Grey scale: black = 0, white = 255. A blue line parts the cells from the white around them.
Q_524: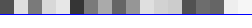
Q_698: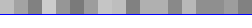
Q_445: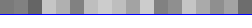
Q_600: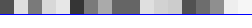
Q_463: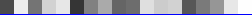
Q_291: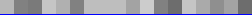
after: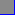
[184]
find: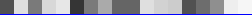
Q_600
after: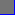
[210]

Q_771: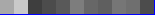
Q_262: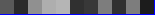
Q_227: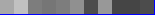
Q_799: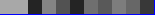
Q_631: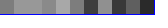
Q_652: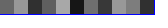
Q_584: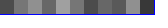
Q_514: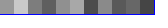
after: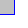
[125]
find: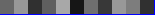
Q_652
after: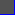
[36]
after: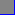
[82]
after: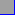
[118]
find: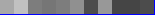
Q_227

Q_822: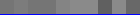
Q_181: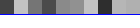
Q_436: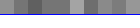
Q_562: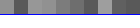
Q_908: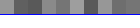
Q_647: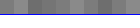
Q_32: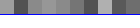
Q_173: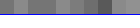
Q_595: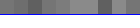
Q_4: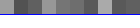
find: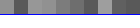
Q_562
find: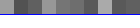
Q_4
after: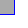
[89]
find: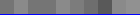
Q_173
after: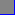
[138]
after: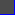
[138]
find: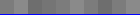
Q_647

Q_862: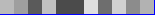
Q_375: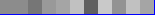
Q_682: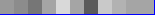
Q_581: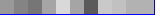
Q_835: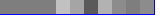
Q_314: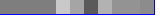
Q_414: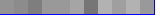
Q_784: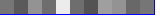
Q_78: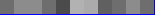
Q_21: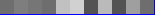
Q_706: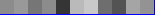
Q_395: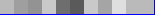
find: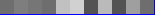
Q_21
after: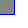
[118]
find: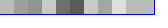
Q_395
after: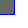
[118]
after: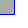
[96]

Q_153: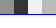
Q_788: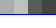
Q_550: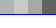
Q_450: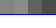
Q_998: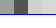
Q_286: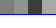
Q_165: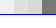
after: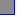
[98]
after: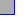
[192]

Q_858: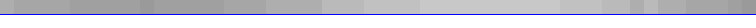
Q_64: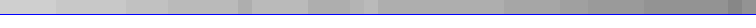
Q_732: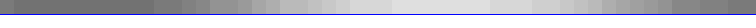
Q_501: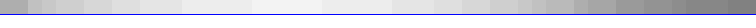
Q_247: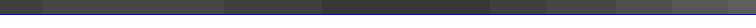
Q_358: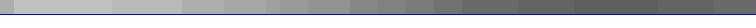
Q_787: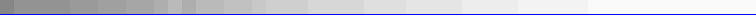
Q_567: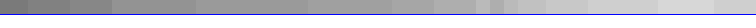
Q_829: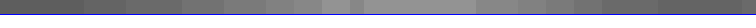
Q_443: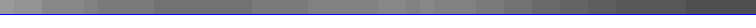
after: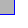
[186]
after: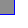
[135]

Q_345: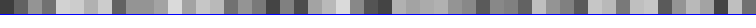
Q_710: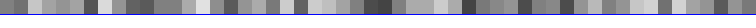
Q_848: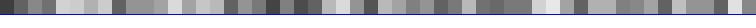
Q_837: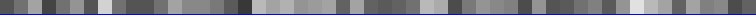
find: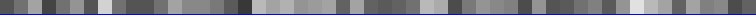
Q_837
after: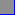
[90]
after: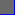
[121]
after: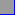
[163]

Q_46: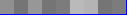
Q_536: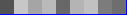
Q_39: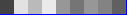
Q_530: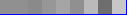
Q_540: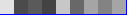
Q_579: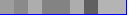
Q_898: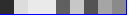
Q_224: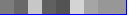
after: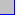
[124]
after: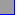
[138]

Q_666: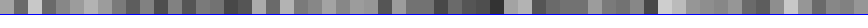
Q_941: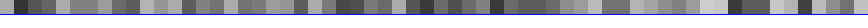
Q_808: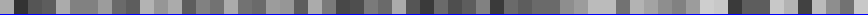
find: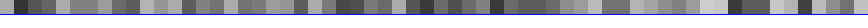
Q_941
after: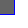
[171]

